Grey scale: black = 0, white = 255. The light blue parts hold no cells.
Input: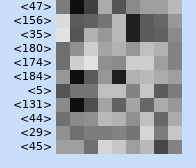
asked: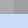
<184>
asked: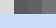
<156>
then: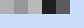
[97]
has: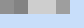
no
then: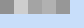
[191]

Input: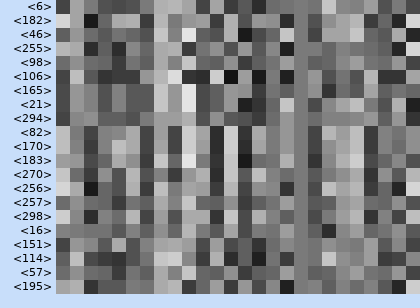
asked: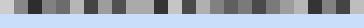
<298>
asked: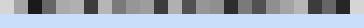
<182>

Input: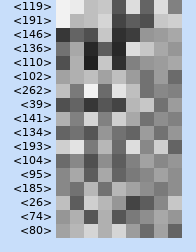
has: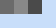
no
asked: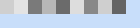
<193>
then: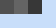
[86]
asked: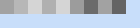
<80>

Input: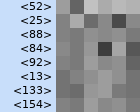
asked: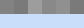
<154>
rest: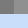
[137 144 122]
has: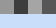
yes
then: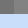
[144]

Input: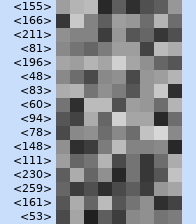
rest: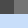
[ 55 109 172]
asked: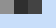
<161>
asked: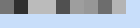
<60>
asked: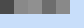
<78>
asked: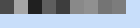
<53>

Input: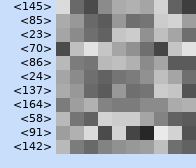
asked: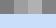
<164>
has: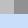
no
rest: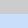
[165 131  98  91]
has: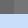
no
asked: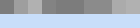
<164>
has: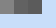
yes

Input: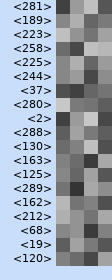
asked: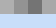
<212>
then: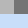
[129]
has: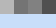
yes
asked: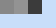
<68>
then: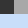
[141]
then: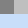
[80]
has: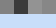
no

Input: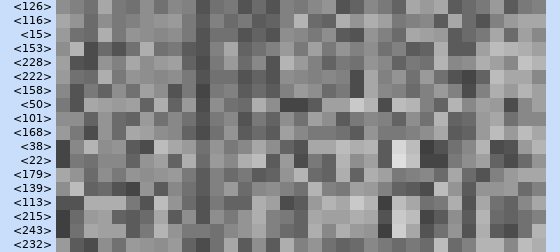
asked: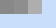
<228>
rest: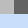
[107  83  69 148  91 136 113  91 129 154 107 136 142 129 113 180 129 121
 160 154 129  99  91  76 188 148  91 148 148 154 107 129]
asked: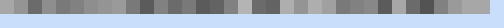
<116>
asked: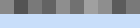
<101>

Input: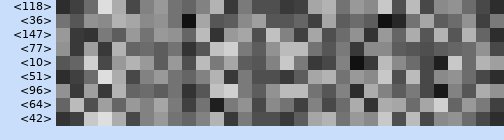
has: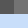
no
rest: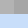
[138 146 115  17 166  86  93 138 159  86  86 101  64 166  93 108  93  17
  39 115 166  93 108 146  64 122]
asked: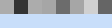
<64>

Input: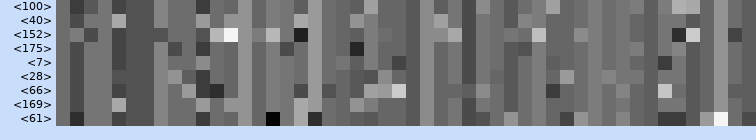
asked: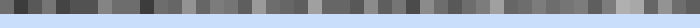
<100>
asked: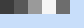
<61>
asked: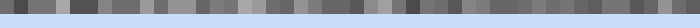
<40>

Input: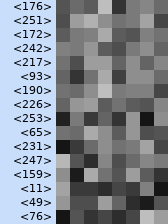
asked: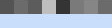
<176>
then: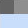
[100]
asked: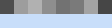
<251>
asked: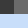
<231>
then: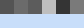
[134]
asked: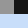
<253>

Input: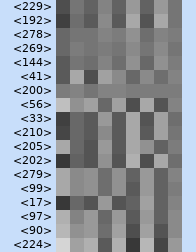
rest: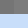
[117 138 117 138 117]
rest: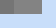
[124 124 124 124]
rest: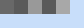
[ 84 161 110]
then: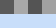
[110]
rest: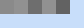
[153  98 131]

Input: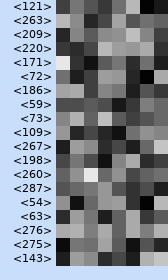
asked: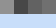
<260>
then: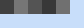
[184]
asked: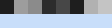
<143>

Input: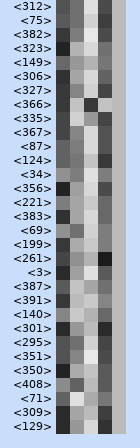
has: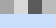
no
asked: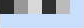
<129>
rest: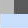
[187]
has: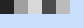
yes
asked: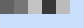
<124>

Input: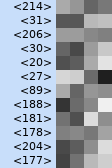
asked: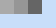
<214>
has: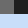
yes

